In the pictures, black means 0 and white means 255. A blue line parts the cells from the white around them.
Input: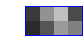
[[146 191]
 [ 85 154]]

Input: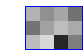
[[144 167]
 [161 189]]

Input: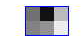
[[ 17 187]
 [146 237]]

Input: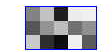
[[194  31]
 [147 189]]

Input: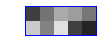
[[116 170]
 [131 225]]

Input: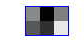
[[  3 127]
 [ 48 232]]
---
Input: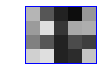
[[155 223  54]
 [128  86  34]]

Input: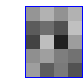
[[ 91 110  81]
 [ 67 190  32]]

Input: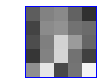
[[ 67 139 146]
 [ 77 127 211]]

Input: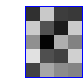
[[203  82  27]
 [144   4 174]]

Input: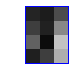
[[ 62  33 136]
 [ 97  12 194]]

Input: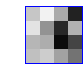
[[227 147  40]
 [182 173  12]]

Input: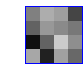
[[ 98 152 138]
 [ 16  99 203]]
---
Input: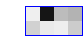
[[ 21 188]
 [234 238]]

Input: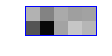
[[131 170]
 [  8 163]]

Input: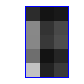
[[20 25]
 [51 72]]

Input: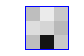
[[235 200]
 [213 185]]

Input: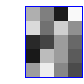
[[127  28]
 [113 207]]

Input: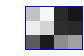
[[246  42]
 [211  46]]

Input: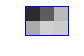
[[ 93 185]
 [209 203]]
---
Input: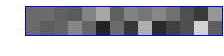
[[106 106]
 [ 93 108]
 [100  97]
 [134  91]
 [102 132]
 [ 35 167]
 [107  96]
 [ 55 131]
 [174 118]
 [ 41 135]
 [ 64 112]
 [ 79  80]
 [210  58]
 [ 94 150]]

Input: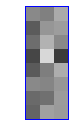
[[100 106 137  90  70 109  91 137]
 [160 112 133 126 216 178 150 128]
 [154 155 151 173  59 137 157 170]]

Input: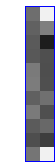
[[117  78  91 122  96 124 122  88  90  97 110]
 [241  62 104  79 112  79  78  79  29 127 241]]

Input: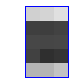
[[180  65  71  63 208]
 [180  47  70  62 212]
 [195  52  71  66 224]]

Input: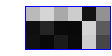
[[ 17  15 186]
 [  9  37 213]
 [ 27  10 169]
 [ 10   9 205]
 [205 211  19]
 [ 70  91 146]]

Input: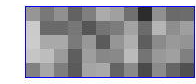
[[129 197 204 203 150]
 [167 189 169 106 120]
 [126 155 169 106 144]
 [ 90  94 122 119  98]
 [165 158 152  86 127]
 [169 135  91 116 171]
 [100 137 150 124 160]
 [138 187 175 163 112]
 [ 74 116  94 107  44]
 [139 153 139 181 144]
 [102 160 153 142 106]
 [ 80 128 148 159 108]]

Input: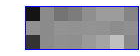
[[ 51 145  20]
 [139 139 139]
 [144 147 116]
 [143 146 124]
 [154 147 143]
 [164 146 156]
 [192 141 156]
 [137 144 133]]

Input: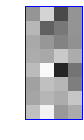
[[192 165 161 187 172 169 183 149]
 [242 182 192 249 168 151  96 212]
 [153 172 182  37 201 131 120  74]
 [171 198 126 116 172 145 148 148]]

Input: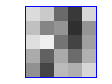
[[145 171 222 192 219]
 [ 69  97 239 133 202]
 [186 170 116 148 106]
 [175 107  67  47  57]
 [215 177 159 148 215]]
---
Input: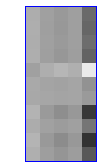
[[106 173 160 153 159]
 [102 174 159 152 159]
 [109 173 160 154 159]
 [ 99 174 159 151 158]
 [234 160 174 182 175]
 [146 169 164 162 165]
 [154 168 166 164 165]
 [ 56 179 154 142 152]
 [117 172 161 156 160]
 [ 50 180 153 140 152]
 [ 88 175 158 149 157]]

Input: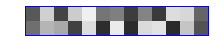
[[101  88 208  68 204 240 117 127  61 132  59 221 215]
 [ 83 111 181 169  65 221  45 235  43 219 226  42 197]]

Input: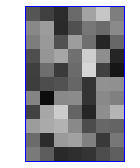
[[126  85  64  44 106 163 198]
 [138 136 156  42  80 119 107]
 [103 125 153  81 157 111  38]
 [ 37  78 149 166 112 206 142]
 [ 22  63 110  58 107 214  64]
 [144  61  77  82 102  52 145]
 [128 132  13 137 139  52 137]
 [181  66 167 204 100  37 142]
 [100 156 170 178 137  76 103]
 [119 107  44 154 161 128  57]
 [ 95 122  93  41  46  52  77]]

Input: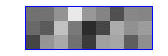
[[133 113 114 147 233 152 132  80 135]
 [156 105  91 193 121  43  70 172 145]
 [143  69 149 169 113  59 160 166  94]]

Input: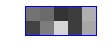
[[175 114 107  52  61]
 [167  66 125 213  61]]

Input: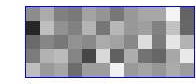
[[100 140 171 128 121 162 148 119 152 167 167 244]
 [103  38 191 146 129 180 118 183 152 159 129 194]
 [179 106 134 120 146 137 171 162 136 221 124 229]
 [233 123 178 187 133  71 217  97 173 114 102 167]
 [156 190 154 166 109 157 157 241 153 164 150 171]]

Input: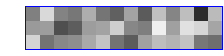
[[187 128 217 131 119 174 117  96 163  91 192 133 190  45]
 [165 154 157  79  93 157 163 207 135 126 240 160 225 214]
 [110 212 115 136 142 169 196 115  92 161 189 179 195 119]]
